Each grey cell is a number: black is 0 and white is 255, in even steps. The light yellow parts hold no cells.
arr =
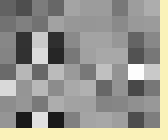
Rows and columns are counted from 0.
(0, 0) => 98
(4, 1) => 183
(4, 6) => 192
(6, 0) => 141
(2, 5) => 163
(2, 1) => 50
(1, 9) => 155
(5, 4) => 169
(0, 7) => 120
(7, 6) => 167
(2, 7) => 151
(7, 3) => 26
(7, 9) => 126
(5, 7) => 147
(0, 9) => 173
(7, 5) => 164
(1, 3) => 162
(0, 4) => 164
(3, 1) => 49
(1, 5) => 150
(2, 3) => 47
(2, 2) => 202
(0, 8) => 157
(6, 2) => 121
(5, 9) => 119

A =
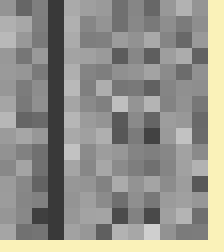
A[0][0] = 148
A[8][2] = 151
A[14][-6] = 178
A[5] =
[151, 124, 141, 57, 185, 127, 174, 118, 121, 97, 133, 144, 142]
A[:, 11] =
[178, 123, 104, 172, 108, 144, 146, 152, 194, 162, 161, 157, 160, 180, 123]
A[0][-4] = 103
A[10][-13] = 136
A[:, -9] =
[170, 176, 171, 163, 175, 185, 165, 182, 169, 194, 165, 151, 148, 151, 162]
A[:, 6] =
[154, 148, 128, 154, 126, 174, 128, 148, 175, 157, 167, 130, 139, 164, 95]
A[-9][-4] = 180
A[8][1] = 166
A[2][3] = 57
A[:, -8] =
[159, 134, 126, 161, 132, 127, 138, 155, 160, 139, 135, 148, 159, 163, 151]
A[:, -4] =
[103, 121, 169, 94, 163, 97, 180, 101, 66, 127, 112, 164, 120, 73, 207]
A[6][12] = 119
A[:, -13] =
[148, 176, 185, 152, 154, 151, 165, 183, 155, 146, 136, 155, 156, 150, 165]
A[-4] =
[155, 136, 99, 57, 151, 148, 130, 171, 147, 164, 140, 157, 88]
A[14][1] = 113
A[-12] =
[152, 118, 153, 57, 163, 161, 154, 92, 135, 94, 158, 172, 98]
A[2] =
[185, 152, 122, 57, 171, 126, 128, 156, 146, 169, 133, 104, 153]
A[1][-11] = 126
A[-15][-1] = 148
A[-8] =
[183, 101, 106, 57, 182, 155, 148, 89, 138, 101, 157, 152, 105]
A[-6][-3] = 135
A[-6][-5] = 132
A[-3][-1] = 151

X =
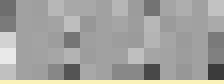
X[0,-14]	110
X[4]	[192, 161, 158, 135, 84, 168, 161, 136, 136, 72, 163, 151, 161, 59]
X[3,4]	179
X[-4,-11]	163
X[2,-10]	117
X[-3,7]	157
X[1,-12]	160
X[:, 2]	[159, 160, 163, 162, 158]
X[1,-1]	170
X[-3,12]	161
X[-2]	[233, 161, 162, 166, 179, 157, 161, 161, 191, 165, 163, 157, 161, 128]
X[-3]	[210, 161, 163, 157, 117, 159, 161, 157, 155, 180, 165, 155, 161, 122]
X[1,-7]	165
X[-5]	[110, 161, 159, 183, 168, 168, 161, 182, 156, 115, 165, 174, 161, 194]
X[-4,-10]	190
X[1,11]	162
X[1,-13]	161

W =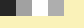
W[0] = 38
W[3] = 174
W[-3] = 161
